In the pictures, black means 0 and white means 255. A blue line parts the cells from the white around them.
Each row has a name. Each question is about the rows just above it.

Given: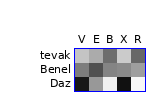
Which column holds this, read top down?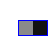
X
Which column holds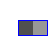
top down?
E

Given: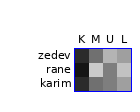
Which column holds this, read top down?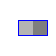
U
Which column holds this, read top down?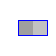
L
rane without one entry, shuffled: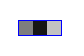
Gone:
[202]

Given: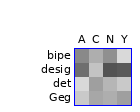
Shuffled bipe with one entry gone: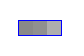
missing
[217]
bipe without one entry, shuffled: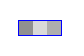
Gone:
[137]
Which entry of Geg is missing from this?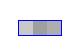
[167]
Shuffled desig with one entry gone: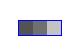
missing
[89]
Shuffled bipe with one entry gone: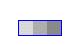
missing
[144]

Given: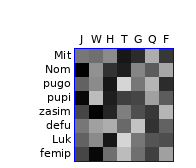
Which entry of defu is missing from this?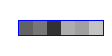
[105]
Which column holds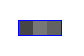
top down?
J

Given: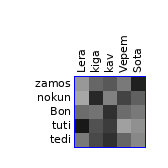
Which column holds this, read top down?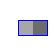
Lera
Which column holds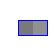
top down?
Sota
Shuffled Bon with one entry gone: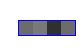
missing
[115]
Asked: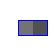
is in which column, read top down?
kiga
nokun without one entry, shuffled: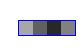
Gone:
[67]
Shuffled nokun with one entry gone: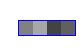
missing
[40]

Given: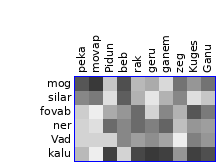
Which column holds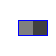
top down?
Kuges
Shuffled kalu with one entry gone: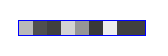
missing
[71]
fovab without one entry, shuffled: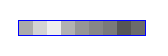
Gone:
[205]
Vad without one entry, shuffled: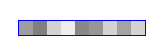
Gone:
[142]

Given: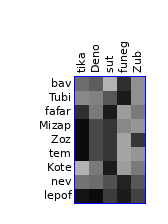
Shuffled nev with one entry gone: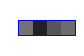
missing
[81]
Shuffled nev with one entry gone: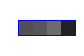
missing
[115]
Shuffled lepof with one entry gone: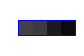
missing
[19]
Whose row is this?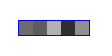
bav
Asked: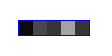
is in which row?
Zoz

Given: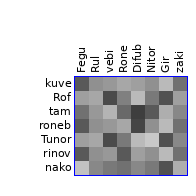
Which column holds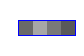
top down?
Rone
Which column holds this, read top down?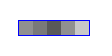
Nitor
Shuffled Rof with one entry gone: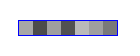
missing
[128]

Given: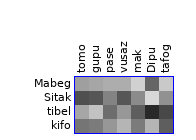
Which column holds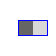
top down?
Dipu
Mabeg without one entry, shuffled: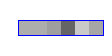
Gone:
[209]
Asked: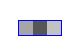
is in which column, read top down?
gupu
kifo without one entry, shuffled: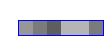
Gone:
[117]
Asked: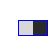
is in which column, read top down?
Dipu
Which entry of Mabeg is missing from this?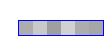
[101]
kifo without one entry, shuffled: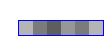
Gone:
[117]

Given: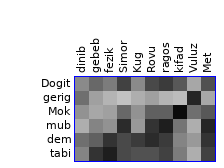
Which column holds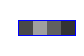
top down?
Rovu
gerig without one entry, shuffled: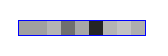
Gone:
[188]

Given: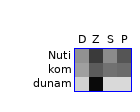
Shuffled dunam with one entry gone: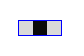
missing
[209]
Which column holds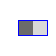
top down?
P
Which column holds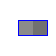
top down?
S
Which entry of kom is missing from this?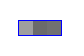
[91]
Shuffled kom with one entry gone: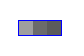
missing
[113]
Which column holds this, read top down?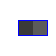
Z

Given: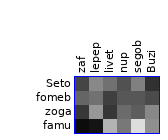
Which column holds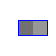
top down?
lepep
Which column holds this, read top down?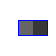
zaf
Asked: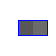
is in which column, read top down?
nup
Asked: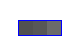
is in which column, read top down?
nup
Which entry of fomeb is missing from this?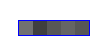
[75]
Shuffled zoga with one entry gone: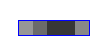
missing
[93]

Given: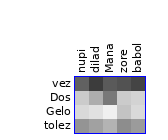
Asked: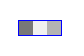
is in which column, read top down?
Mana
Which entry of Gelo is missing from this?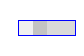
[225]
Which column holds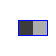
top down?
dilad
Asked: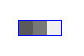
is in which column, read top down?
Mana
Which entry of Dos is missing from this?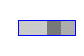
[211]

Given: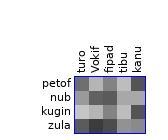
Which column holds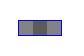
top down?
fipad
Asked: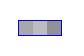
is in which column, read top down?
tibu

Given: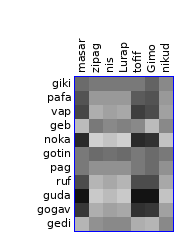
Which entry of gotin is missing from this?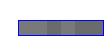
[113]
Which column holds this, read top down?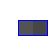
masar
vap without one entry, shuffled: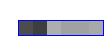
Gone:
[70]
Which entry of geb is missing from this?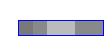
[129]

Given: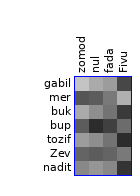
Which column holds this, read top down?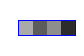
nul
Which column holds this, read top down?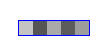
zomod
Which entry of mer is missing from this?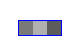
[85]
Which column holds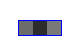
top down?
Fivu
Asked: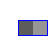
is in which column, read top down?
nul

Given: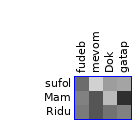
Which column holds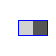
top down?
mevom
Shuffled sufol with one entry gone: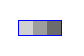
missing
[164]
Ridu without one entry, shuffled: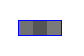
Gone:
[129]
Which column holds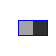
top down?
gatap
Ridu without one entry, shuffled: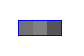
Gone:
[122]
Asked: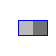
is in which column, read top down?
Dok
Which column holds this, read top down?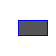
mevom

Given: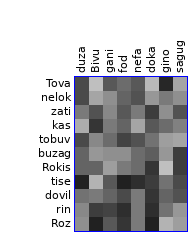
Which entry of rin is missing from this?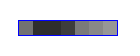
[67]
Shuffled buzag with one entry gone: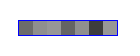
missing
[94]
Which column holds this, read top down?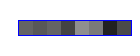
fod
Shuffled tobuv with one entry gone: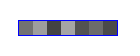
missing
[136]
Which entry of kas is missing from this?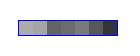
[129]

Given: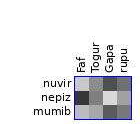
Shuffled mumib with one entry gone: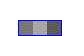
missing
[188]
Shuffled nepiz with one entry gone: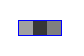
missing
[216]
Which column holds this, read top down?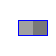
rupu
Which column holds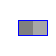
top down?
Togur

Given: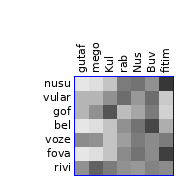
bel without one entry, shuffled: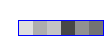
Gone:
[230]
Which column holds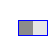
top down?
gutaf
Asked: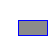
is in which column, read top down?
Buv
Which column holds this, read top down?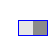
gutaf
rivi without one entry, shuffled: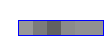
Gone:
[131]
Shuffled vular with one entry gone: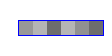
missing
[202]

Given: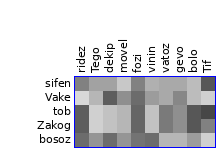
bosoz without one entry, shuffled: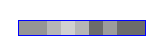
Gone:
[115]
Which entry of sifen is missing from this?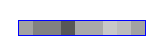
[176]
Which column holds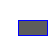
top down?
ridez

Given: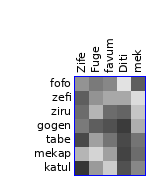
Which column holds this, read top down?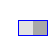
Diti
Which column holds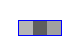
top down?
Fuge

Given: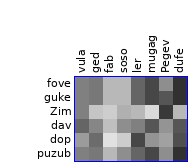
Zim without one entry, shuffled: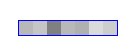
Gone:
[57]
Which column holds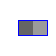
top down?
vula
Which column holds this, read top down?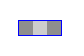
soso
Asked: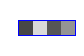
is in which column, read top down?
mugag
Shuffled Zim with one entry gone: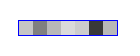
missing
[176]

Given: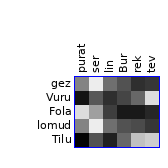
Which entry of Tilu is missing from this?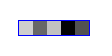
[32]
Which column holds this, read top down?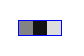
purat
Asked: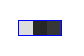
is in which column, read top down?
tev
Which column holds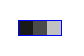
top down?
rek
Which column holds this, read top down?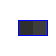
lin

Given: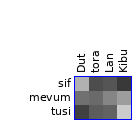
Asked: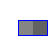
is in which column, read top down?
Lan
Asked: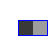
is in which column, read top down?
Kibu
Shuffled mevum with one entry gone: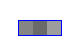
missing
[112]
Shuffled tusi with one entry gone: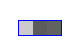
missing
[64]
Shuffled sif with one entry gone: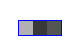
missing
[77]
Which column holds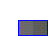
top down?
tora

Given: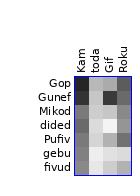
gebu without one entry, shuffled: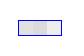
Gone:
[129]
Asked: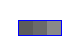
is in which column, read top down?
Roku
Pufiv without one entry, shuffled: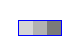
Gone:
[114]
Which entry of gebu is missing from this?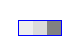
[225]
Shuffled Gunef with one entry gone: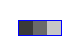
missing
[51]
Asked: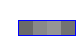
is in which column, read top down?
Roku

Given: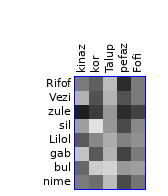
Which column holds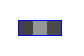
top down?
pefaz
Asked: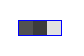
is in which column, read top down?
kor
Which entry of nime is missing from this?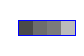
[116]

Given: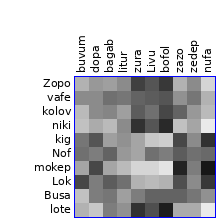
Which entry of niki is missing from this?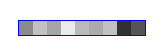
[41]
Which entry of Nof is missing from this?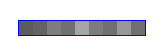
[105]
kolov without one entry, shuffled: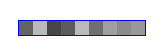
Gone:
[133]

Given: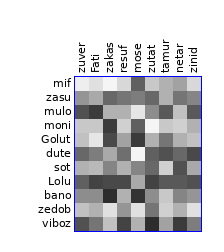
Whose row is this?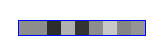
bano
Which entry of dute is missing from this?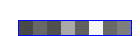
[111]
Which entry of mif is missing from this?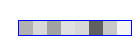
[238]
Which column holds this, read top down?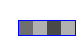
resuf
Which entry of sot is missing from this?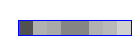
[104]
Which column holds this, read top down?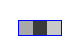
Fati
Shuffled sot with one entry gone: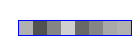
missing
[185]

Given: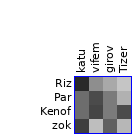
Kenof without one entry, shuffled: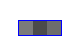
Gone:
[69]
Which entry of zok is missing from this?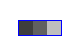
[183]
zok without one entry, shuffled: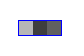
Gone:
[190]
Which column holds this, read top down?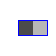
Tizer
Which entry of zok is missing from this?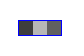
[190]

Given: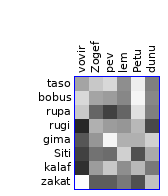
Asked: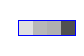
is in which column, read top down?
Petu
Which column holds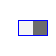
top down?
pev

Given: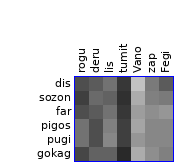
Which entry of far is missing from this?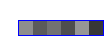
[157]
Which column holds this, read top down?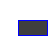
tumit

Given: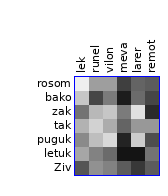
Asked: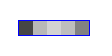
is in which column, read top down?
runel
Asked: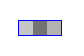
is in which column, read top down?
lek
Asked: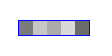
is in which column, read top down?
vilon
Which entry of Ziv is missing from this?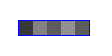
[85]

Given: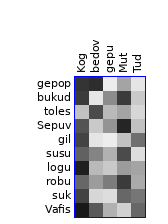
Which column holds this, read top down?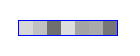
Tud
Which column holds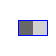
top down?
Mut
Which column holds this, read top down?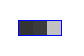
Kog
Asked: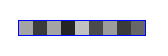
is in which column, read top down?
Mut

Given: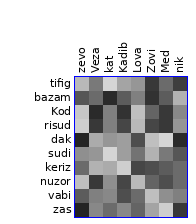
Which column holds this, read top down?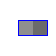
zevo
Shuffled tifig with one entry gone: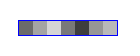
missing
[56]
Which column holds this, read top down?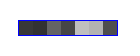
Zovi
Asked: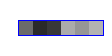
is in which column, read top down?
Veza
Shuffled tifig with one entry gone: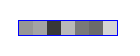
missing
[62]
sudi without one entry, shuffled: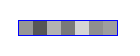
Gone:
[115]

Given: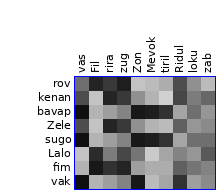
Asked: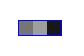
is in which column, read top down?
Zon
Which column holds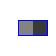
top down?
zug
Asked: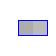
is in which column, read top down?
Mevok

